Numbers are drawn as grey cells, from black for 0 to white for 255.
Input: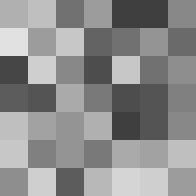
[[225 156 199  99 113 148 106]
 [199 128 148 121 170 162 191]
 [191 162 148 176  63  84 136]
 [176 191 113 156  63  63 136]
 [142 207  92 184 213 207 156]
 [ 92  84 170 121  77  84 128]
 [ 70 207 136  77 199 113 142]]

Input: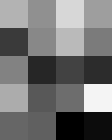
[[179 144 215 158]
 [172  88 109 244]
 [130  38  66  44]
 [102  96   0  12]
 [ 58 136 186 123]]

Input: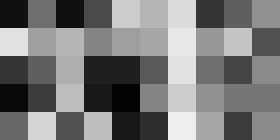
[[225 159 182 132 159 167 232 152 197  81]
 [103 212  81 190  23  45 238 167  60 138]
 [ 52  95 175  31  31  89 225 110  68 138]
 [ 16 110  16  74 204 182 219  52  95 144]
 [  8  60 190  23   2 132 204 144 118 118]]

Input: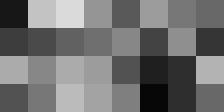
[[171 135 171 156  82  31  46 179]
 [ 82 119 187 163 127   7  46 104]
 [ 61  74  97 111 135  67 143  53]
 [ 23 195 218 149  89 156 119 104]]

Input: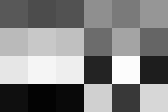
[[230 245 238  35 252  29]
 [186 200 192 108 164 101]
 [ 88  76  82 143 122 150]
 [ 15   3   9 208  56 215]]

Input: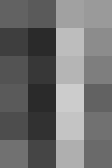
[[113  69 175 106]
 [ 98  90 161 154]
 [ 90  42 204  98]
 [ 83  55 181 126]
 [ 77  49 196 113]
 [ 62  42 189 140]]

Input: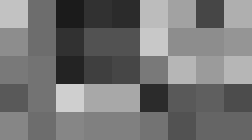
[[194 109  27  49  43 188 162  70 175]
 [141 109  49  82  82 200 141 141 149]
 [134 109 134 128 128 115  82 101 101]
 [121 115  35  63  70 121 182 155 182]
 [ 89 115 207 168 168  43  89  95  76]]
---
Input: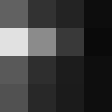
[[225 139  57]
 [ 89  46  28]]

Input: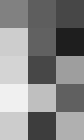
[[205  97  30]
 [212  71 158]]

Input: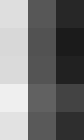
[[216  82  27]
 [218  84  33]]

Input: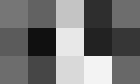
[[ 91  16 232]
 [109  70 217]]

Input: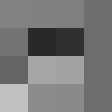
[[115  41  48]
 [101 166 162]]

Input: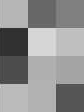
[[ 50 213 190]
 [ 77 176 165]]

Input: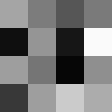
[[ 15 149  22]
 [158 117   6]]
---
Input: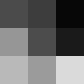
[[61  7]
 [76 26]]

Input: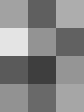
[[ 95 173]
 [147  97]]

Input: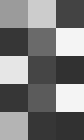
[[204  67]
 [106 244]]

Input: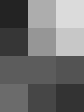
[[173 219]
 [150 199]]

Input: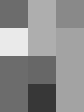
[[174 137]
 [174 163]]

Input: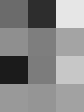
[[ 45 230]
 [126 164]]
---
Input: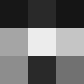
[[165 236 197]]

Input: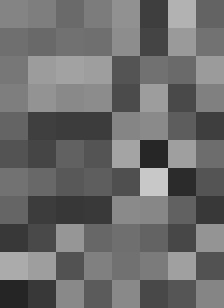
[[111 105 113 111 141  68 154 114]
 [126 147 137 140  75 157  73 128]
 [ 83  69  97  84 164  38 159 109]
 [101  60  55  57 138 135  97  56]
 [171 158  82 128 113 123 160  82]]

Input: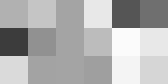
[[ 60 145 164 188 251 232]]

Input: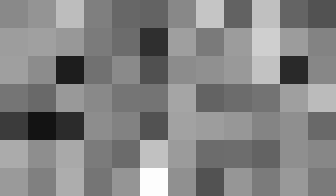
[[157 160 152 123 108  47 159 122 156 207 156 131]
 [117 105 153 137 117 116 165  99 108 115 159 187]
 [171 142 169 123 107 193 155 108 109  99 143 135]]

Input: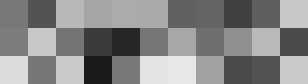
[[125 200 116  59  39 118 167 111 143 185  74]]

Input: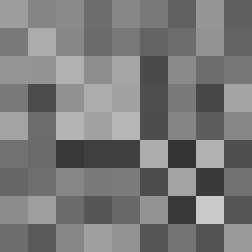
[[120 172 135 106 120 100 109 147 100]
 [120  75 145 172 161  79 122  71 163]
 [113 107  56  64  64 173  52 177  79]
 [141 159 107  86 105 147  56 201  86]]

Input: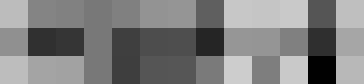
[[144  48  53 120  63  77  78  37 150 149 128  47 166]]
